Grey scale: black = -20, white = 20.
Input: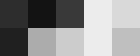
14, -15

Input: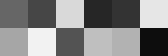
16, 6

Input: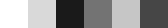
-9, 20

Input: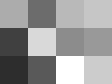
11, -13

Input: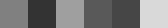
14, 0

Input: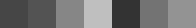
3, -9

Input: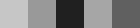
-5, 11

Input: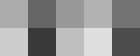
-2, 12

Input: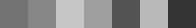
-12, -2

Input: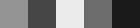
-16, 3
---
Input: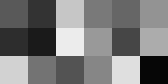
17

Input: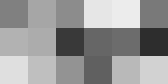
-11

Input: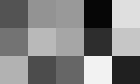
6

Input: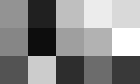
5

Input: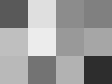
4

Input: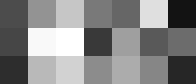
20
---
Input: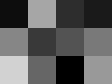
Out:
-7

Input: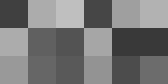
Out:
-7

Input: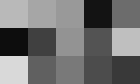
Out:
3

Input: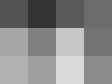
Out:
11

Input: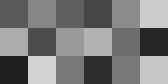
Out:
4

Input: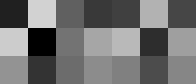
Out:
-2
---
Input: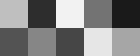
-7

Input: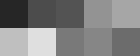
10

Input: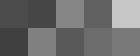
-10

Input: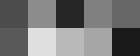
-6

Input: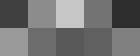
4

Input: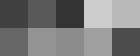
-4
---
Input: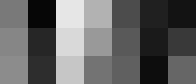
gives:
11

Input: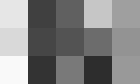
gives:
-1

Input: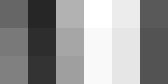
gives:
5

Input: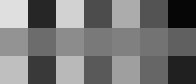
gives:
9

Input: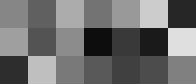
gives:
-1

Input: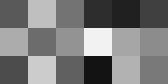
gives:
-5

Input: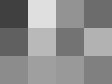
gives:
4
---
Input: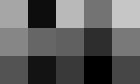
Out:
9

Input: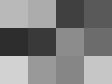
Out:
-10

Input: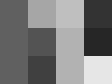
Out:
10

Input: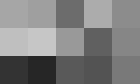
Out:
-3

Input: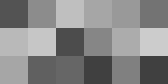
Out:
10

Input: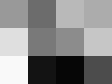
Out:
9

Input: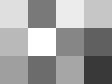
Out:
17

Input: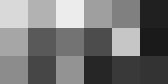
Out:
17

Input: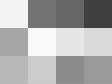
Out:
-4
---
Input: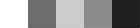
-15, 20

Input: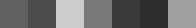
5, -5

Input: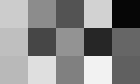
-19, 9

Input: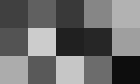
8, 7

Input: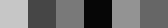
-4, 11

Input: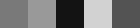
-7, -1
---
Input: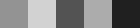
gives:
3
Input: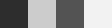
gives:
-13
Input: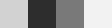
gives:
13
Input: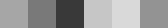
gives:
6
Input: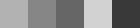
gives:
8
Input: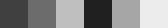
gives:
-10
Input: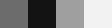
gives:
-3
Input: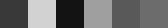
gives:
-11
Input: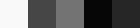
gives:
19
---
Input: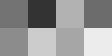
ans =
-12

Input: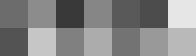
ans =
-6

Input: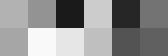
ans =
12

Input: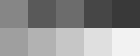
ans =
-3

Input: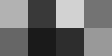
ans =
-11

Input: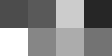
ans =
-6

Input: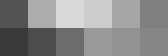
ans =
12

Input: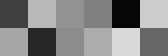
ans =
0
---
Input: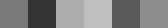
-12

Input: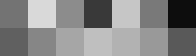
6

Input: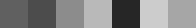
2

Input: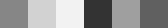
13

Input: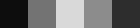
-18

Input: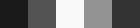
-16

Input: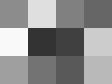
12

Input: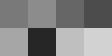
-8

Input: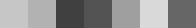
-10

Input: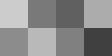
7
